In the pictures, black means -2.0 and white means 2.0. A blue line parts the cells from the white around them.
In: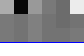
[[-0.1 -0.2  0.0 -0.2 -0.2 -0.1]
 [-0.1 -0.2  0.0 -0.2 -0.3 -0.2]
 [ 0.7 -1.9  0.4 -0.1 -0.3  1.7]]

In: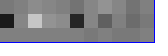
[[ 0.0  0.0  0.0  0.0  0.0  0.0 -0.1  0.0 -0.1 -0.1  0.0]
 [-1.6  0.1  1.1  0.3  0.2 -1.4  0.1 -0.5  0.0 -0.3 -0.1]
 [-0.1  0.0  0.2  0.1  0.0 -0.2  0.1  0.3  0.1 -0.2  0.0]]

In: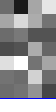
[[-0.3 -0.2  0.3 -0.9]
 [-0.2 -0.3  1.3 -0.3]
 [ 1.5  2.0 -0.2  0.6]
 [-0.8 -0.7  0.7 -0.4]
 [-0.3 -0.1 -0.7 -0.7]
 [ 0.6  1.4  0.7 -0.2]
 [-0.3 -1.6  0.6  1.6]]

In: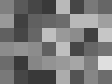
[[-0.1 -0.9 -1.1 -1.1  0.7 -0.7  0.1 -0.3]
 [-0.3 -1.1  0.1  0.3  0.4  0.6  0.0  1.5]
 [ 0.2  0.3  0.2 -0.5  1.0 -0.9 -0.4 -0.2]
 [-0.5 -0.9 -0.4  1.0  0.4  0.2 -1.0  1.1]
 [ 0.4 -1.0 -0.5 -0.4 -0.3  0.9  0.9  0.5]
 [ 0.0 -0.6 -0.9 -1.1  0.9 -0.9 -0.1 -0.4]]

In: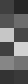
[[-1.2 -1.1]
 [ 0.1 -0.2]
 [-1.0  1.3]
 [ 1.1 -0.9]
 [-0.7 -0.3]
 [-1.0 -1.4]]

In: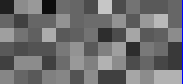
[[ 0.1 -0.4 -0.6  0.0  0.1 -0.7  0.2 -1.0 -1.0  0.6  0.2  0.8  0.8]
 [-1.0  0.2  0.2 -1.0 -0.3  0.4  0.0  0.8  0.2 -0.8 -0.4 -0.9 -1.1]
 [-0.6 -0.8 -0.7 -0.7 -0.1  0.3 -0.6  0.0  0.5 -1.3 -0.1 -0.3 -1.1]
 [ 0.5 -0.2 -0.5  0.7 -0.6 -0.5 -0.2 -1.3 -0.8  0.6 -0.6 -0.5  0.2]
 [-0.4 -1.0 -0.4 -0.4  0.3 -0.4 -0.3 -0.3  0.3 -0.6  0.4  0.9 -0.4]
 [-1.5  0.2  0.4 -1.8 -0.3 -0.4 -0.8  1.1 -0.8 -0.2 -0.6 -0.6 -0.4]]

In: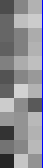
[[-1.4  1.1  0.3]
 [-0.2  0.1  0.9]
 [-1.2  0.3  0.8]
 [ 0.4  0.3  0.9]
 [ 1.2  0.2 -0.6]
 [-0.5  1.3  0.8]
 [-0.7  0.1  0.4]
 [ 0.0  0.7  1.0]
 [-0.5  0.0  0.8]
 [-0.4  0.0  0.7]
 [-0.4  1.0  1.2]
 [-0.8  0.1  0.8]]

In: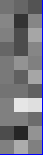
[[ 0.0  0.7  0.0]
 [-0.8 -1.4  0.3]
 [ 0.0  0.0 -0.3]
 [ 0.0  1.6  1.5]
 [-0.2 -0.2 -0.5]
 [-0.1 -0.5  0.6]
 [-0.1  0.3  0.0]
 [-0.4 -0.8  0.1]
 [ 0.0 -0.8  0.6]
 [ 0.1 -1.2  0.1]
 [-0.2 -0.4 -0.7]]
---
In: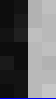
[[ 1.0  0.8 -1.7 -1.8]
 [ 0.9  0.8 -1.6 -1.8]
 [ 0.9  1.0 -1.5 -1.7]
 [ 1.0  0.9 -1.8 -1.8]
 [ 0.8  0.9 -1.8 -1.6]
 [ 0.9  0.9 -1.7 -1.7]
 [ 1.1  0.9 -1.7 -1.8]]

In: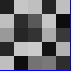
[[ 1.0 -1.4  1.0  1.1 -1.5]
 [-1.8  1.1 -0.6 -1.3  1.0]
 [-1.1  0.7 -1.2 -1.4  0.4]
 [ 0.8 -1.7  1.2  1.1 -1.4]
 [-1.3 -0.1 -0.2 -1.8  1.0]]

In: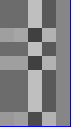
[[ 0.1 -0.6  1.0 -0.3 -0.3]
 [ 0.1 -0.6  1.0 -0.3 -0.3]
 [ 0.1  0.8 -1.0  0.6  0.5]
 [ 0.1 -0.6  1.0 -0.3 -0.3]
 [ 0.1  0.8 -1.0  0.5  0.5]
 [ 0.1 -0.6  1.0 -0.3 -0.3]
 [ 0.1 -0.6  1.0 -0.3 -0.3]
 [ 0.1 -0.6  1.0 -0.3 -0.3]
 [ 0.1  0.8 -0.8  0.5  0.4]]

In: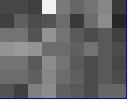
[[-1.1  0.1 -0.2 -0.4 -0.1  1.8 -1.0 -0.9 -0.9]
 [-1.4  0.2 -0.3 -1.1 -0.3 -0.7 -0.8 -0.5 -1.0]
 [-1.0 -0.6 -0.8 -0.6 -0.2  0.3 -0.7 -0.2 -0.2]
 [-0.8 -0.6 -0.2 -0.5 -0.3 -0.3  0.3  0.4  0.3]
 [-0.9 -0.6 -0.8 -0.6 -0.2  0.2 -0.6 -0.2 -0.2]
 [-0.8 -0.6 -0.8 -0.5 -0.3  0.1 -0.5 -0.3 -0.3]
 [-0.4 -0.4 -0.8 -0.6 -0.5  0.2  0.0 -1.0 -0.7]]

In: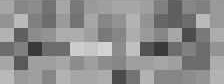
[[ 0.4  0.0  0.1 -0.5  0.0  0.5  0.6  0.6  0.5  0.4 -0.1  0.6 -0.2  0.2
   0.1  0.6]
 [ 0.4  0.9 -0.3 -0.5 -0.4  0.3  0.8  0.3  0.1  0.6 -0.2  0.4 -0.3  0.0
   0.9  0.3]
 [ 0.7 -0.1 -0.8  0.6  0.1  0.4  0.7  0.1 -0.1  0.5  0.7  0.7  0.3  0.2
  -0.5  0.8]
 [ 0.3 -0.3  0.0 -0.3 -1.1 -0.7  1.0  0.2  1.3  1.1  1.2 -0.3 -0.3 -1.1
   0.0 -0.3]
 [ 0.7 -0.3 -0.3  0.5  0.6  0.5  0.5  0.1  0.2  0.5  0.2  0.6  0.5  0.5
  -0.6  0.6]
 [ 0.8  0.3  0.2  0.1  0.1  0.8 -0.2 -0.8  0.7  0.6  0.6  0.8  0.1  0.5
   0.4  0.9]]

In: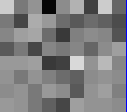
[[-0.4  1.2 -1.0  0.8  0.2 -1.9  0.3 -0.1  1.2]
 [-0.8 -0.5 -0.3 -0.6 -0.3  0.4  0.7 -0.9 -0.1]
 [-0.7  0.1  0.2  0.0 -1.1 -0.3  0.6  0.5  0.1]
 [ 0.5  0.2 -0.4  0.1 -0.1  0.1 -0.9 -0.1 -0.6]
 [ 0.1  0.9  0.3  1.4 -1.0 -1.1  0.5  0.4  0.4]
 [ 0.2  0.3  0.2 -0.5 -0.3  0.0  0.3 -0.1  0.3]
 [ 0.0  0.5  0.3 -0.6  0.2  0.4 -0.1  0.3  0.2]
 [ 0.2  0.3  0.3  0.5 -0.9 -0.5 -0.1  0.3  0.4]]
